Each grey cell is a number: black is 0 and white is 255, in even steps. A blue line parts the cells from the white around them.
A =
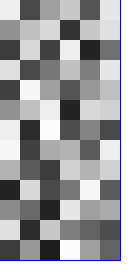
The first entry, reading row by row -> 238
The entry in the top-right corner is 231
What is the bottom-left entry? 59
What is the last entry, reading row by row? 98
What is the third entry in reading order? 159
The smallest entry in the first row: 72
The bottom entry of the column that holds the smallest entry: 29
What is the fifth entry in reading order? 84
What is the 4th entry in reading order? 200
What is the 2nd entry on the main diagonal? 192
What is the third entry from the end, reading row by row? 252
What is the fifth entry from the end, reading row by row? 152

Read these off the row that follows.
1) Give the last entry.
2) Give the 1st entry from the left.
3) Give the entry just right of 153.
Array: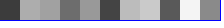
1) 138
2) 60
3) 68

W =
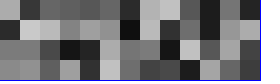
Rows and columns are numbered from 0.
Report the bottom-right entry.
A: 61
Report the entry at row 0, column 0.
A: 172
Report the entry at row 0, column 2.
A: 102
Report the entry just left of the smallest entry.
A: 145
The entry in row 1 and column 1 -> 201
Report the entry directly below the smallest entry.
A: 117
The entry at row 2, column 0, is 123
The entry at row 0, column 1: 55
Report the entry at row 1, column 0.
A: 43
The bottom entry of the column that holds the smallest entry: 110
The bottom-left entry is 138

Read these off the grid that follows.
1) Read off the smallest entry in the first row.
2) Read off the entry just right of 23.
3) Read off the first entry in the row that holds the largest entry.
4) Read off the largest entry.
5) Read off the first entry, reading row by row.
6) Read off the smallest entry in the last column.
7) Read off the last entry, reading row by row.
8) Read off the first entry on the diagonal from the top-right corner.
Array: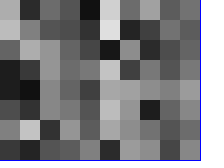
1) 17
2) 141
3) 188
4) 223
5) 173
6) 92
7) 135
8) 114

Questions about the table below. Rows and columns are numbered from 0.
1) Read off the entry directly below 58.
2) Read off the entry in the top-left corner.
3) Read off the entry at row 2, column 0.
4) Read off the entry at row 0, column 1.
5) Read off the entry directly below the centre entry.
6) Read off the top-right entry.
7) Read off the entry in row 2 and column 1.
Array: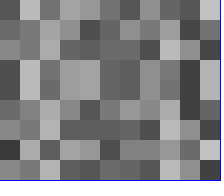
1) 136
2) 86
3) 136
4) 186
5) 121
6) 193
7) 121

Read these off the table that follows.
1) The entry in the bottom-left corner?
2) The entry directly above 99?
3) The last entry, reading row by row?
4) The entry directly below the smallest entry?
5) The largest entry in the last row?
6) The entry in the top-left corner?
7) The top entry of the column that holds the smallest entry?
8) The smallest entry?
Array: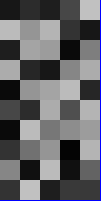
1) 51
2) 180
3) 57
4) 16
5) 193
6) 23
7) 71
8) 4

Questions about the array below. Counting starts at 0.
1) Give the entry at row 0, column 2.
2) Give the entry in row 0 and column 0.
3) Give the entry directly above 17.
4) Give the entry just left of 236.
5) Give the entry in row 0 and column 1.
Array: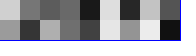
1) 92
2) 208
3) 84
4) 148
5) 118

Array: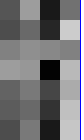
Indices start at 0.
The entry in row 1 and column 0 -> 77
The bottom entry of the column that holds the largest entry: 198
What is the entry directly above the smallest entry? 136
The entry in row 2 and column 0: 129
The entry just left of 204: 38
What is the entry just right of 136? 129
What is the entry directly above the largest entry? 113
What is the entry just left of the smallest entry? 151

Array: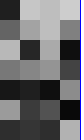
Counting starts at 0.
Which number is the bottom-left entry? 46
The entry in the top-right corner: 205
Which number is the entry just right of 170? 15
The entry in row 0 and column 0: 31
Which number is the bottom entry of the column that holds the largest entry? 178
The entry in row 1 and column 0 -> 100
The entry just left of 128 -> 190
